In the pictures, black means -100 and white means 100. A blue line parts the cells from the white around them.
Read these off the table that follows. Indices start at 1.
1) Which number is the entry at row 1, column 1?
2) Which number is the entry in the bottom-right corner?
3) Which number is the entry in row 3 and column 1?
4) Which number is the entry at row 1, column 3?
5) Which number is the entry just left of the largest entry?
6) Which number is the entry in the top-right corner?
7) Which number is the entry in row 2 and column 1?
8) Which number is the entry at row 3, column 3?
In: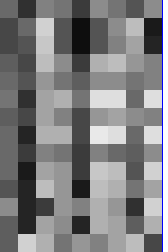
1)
-18
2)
-44
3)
-44
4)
1
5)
-44
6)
10
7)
-44
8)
56

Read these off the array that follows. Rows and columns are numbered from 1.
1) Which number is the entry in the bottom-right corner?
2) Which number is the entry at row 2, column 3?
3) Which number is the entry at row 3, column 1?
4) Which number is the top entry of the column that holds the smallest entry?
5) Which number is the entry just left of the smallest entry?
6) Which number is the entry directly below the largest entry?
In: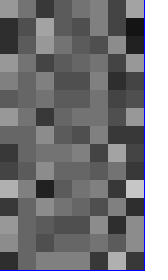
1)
-56
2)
28
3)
-64
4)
28
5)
-47
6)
-64

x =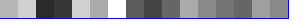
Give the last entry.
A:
7
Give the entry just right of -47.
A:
-20
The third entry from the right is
-20
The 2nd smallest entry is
-57
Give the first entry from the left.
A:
43

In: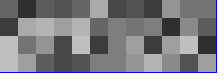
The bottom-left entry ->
50
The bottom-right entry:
25
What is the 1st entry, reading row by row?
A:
-20
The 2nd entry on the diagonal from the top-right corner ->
8
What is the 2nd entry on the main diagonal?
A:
33
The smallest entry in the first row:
-63
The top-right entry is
-10
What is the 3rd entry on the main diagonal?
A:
16
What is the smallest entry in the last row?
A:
-44

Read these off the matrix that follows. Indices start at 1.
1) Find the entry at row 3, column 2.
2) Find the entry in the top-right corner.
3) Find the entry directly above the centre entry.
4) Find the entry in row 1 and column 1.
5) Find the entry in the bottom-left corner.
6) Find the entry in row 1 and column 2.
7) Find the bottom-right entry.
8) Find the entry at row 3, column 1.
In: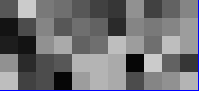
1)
-85
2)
4
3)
-23
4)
-32
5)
49
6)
59
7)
41
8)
-77

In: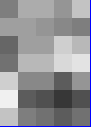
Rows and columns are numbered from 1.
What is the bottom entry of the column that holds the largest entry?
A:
53
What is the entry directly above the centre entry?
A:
25
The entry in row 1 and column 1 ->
-1
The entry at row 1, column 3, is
35
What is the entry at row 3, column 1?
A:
-20
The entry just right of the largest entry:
-28
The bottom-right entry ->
-11
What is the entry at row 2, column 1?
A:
25
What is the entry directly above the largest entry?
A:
62
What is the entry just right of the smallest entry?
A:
-37

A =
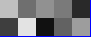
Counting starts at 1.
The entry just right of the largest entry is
-87
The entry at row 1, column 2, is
-13
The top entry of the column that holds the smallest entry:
14

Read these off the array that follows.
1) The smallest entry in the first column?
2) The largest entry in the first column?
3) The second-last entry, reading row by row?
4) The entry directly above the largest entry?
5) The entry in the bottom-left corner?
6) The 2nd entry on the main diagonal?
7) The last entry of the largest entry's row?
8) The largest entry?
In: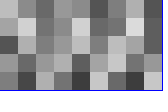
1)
-34
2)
48
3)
-52
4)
38
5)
-1
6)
64
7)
-26
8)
72

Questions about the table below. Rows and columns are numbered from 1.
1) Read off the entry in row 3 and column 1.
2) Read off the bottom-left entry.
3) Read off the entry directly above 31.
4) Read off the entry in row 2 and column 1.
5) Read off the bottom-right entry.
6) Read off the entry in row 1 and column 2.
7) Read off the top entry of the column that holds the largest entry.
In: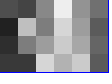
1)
-64
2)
-55
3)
23
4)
-74
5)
-29
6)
-47
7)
87

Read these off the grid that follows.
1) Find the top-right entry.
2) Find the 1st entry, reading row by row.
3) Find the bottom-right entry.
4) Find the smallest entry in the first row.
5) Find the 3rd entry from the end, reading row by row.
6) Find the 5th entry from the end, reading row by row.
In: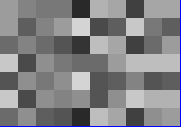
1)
30
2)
22
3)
22
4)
-68
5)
-50
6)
49
